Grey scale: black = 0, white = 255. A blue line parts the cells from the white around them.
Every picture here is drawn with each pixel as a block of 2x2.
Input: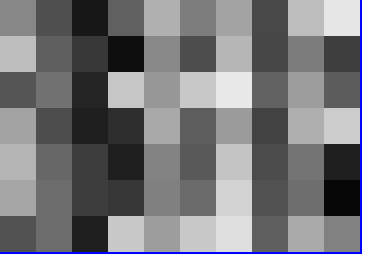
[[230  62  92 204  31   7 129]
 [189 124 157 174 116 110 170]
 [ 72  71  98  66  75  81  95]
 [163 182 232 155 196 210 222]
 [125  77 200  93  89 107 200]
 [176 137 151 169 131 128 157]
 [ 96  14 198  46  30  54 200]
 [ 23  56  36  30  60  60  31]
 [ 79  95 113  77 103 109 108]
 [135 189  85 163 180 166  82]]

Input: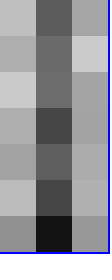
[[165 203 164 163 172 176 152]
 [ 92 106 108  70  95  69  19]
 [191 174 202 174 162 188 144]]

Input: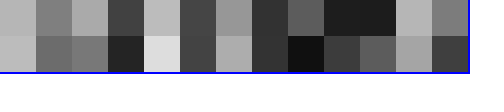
[[124  63]
 [182 165]
 [ 28  92]
 [ 29  60]
 [ 92  16]
 [ 50  51]
 [151 173]
 [ 69  67]
 [188 221]
 [ 65  36]
 [170 120]
 [127 108]
 [182 188]]

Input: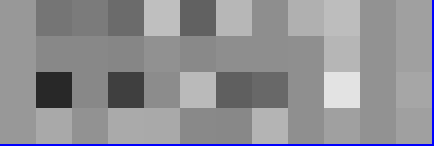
[[160 160 166 160]
 [146 146 146 146]
 [189 182 227 160]
 [176 143 143 143]
 [142 142 104 180]
 [183 142  95 136]
 [ 97 137 186 137]
 [191 145 140 169]
 [107 134  63 170]
 [123 136 136 146]
 [117 136  40 169]
 [152 152 152 152]]

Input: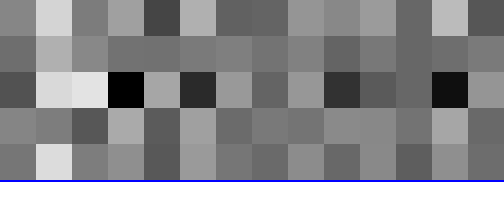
[[ 86 122 149 105 109]
 [187 110  15 166 143]
 [103 103 103 115  94]
 [155 120  90 136 137]
 [136 100  50 138 104]
 [149 129 151 116 140]
 [100 115 100 121 106]
 [ 97 127 153 107 118]
 [176 122  42 160 154]
 [ 69 113 166  91  88]
 [160 114   0 170 143]
 [124 136 227  87 125]
 [212 176 217 125 220]
 [134 110  82 133 118]]

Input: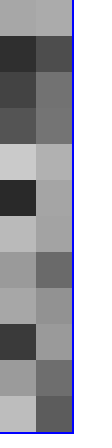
[[171  77 114 116 177 165 163 106 146 154 110  92]
 [167  47  67  84 202  41 186 154 167  58 155 189]]

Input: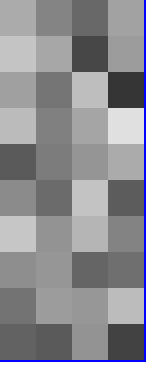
[[162 156  53 224 171  92 131 111 188  66]
 [104  71 190 165 149 195 181 101 151 147]
 [132 167 117 128 124 107 147 150 156  90]
 [171 196 160 187  90 139 198 142 115  98]]

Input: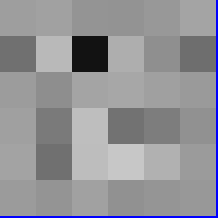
[[164 110 154 145 155 152]
 [152 143 160 125 177 149]
 [147 174 167 114 199 145]
 [148  18 164 190 189 161]
 [161 185 142 122 112 148]
 [158 112 156 160 163 155]]
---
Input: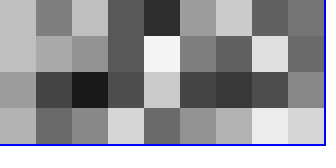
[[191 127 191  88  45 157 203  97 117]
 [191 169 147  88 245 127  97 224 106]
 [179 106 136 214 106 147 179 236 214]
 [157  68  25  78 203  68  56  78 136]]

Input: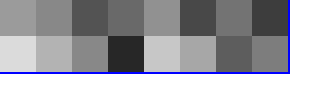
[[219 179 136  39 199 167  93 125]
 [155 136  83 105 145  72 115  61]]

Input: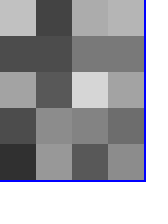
[[163  88 214 163]
 [193  67 172 181]
 [ 76 140 131 109]
 [ 76  76 121 121]
 [ 48 152  88 140]]

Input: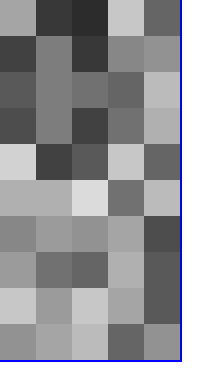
[[176 176 219 113 187]
 [199 155 199 165  89]
 [146 165 187 101 146]
 [135 155 146 165  77]
 [ 89 125 113 101 187]
 [155 113 101 176  89]
 [210  65  89 199 101]
 [ 77 125  65 113 176]
 [ 65 125  56 135 146]
 [165  56  44 199 101]]

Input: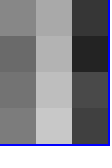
[[115 190  73]
 [124 200  64]
 [135 169  54]
 [106 179  35]]

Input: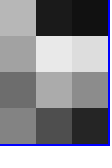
[[162 233 221]
 [109 171 140]
 [131  78  37]
 [183  26  17]]

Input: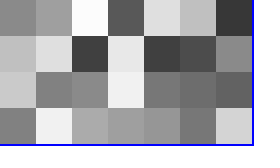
[[138 159 252  88 223 192  55]
 [129 241 171 159 150 119 212]
 [202 129 138 241 119 109  98]
 [192 223  64 232  64  76 138]]

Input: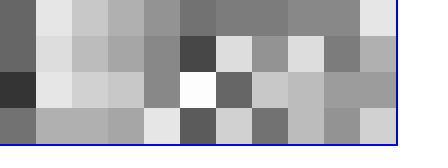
[[ 52 230 209 200 136 253 102 200 188 156 156]
 [102 230 200 176 147 114 124 124 136 136 230]
 [102 221 188 166 136  71 221 147 221 124 176]
 [114 176 176 166 230  91 209 114 188 147 209]]

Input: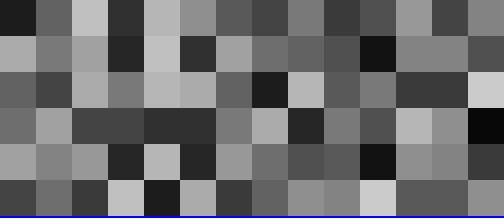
[[ 28  98 192  48 182 143  89  68 121  58  80 152  68 131]
 [ 98  68 171 121 182 171  98  28 182  89 121  58  58 203]
 [171 121 161  38 192  48 161 110  98  80  18 131 131  80]
 [161 131 152  38 182  38 152 110  80  89  18 143 131  58]
 [110 161  68  68  48  48 121 171  38 121  80 182 143   8]
 [ 68 110  58 192  28 171  58  98 143 131 203  89  89 143]]
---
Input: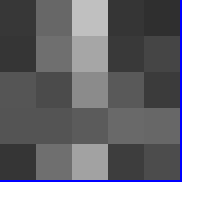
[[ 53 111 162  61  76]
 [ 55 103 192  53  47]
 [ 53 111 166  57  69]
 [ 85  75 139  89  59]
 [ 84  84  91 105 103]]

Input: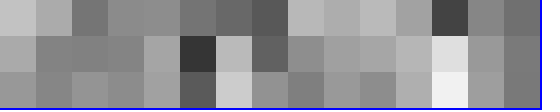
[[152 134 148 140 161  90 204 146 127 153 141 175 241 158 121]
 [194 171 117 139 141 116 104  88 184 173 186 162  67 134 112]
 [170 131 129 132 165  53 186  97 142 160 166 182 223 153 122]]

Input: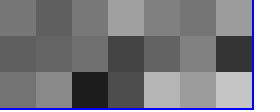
[[115 137  28  77 181 156 197]
 [119  95 120 160 128 117 156]
 [ 95 100 111  67  99 129  52]]

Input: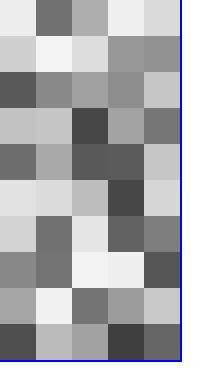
[[ 79 186 162  63 102]
 [237 113 174 239 218]
 [207 244 221 152 146]
 [ 89 137 161 141 198]
 [194 197  71 163 118]
 [109 169  89  91 198]
 [226 219 189  71 214]
 [210 113 229  98 125]
 [136 115 243 238  86]
 [165 240 115 156 200]]

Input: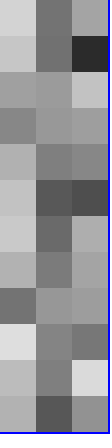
[[178  87 146]
 [211 115 164]
 [198 113  43]
 [160 155 194]
 [135 152 158]
 [177 127 135]
 [194  88  78]
 [201 106 174]
 [178 123 164]
 [115 151 157]
 [222 132 119]
 [188 127 218]]

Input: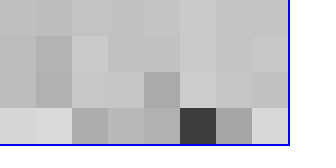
[[214 218 173 185 177  60 166 216]
 [191 189 195 194 196 202 196 195]
 [188 179 202 193 194 202 195 199]
 [189 177 199 198 170 205 197 193]]

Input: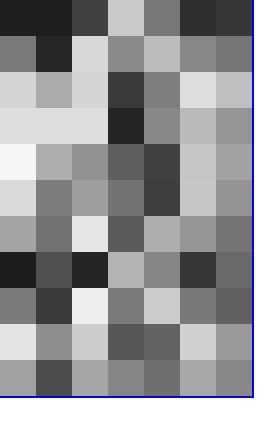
[[161  76 166 133 111 168 136]
 [ 31  30  64 201 120  47  55]
 [122  39 216 138 188 135 118]
 [212 171 212  58 126 221 191]
 [222 221 221  36 136 185 149]
 [246 174 146  95  65 197 162]
 [217 125 158 115  62 198 147]
 [164 114 230  90 173 150 117]
 [ 29  80  36 180 134  55 106]
 [122  58 237 123 203 121  97]
 [227 142 204  86  98 208 153]]

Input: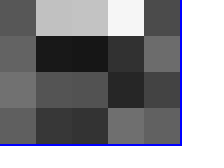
[[ 95  55  51 111  97]
 [ 87 193 195 246  75]
 [ 99  24  22  49 108]
 [113  84  82  38  67]]
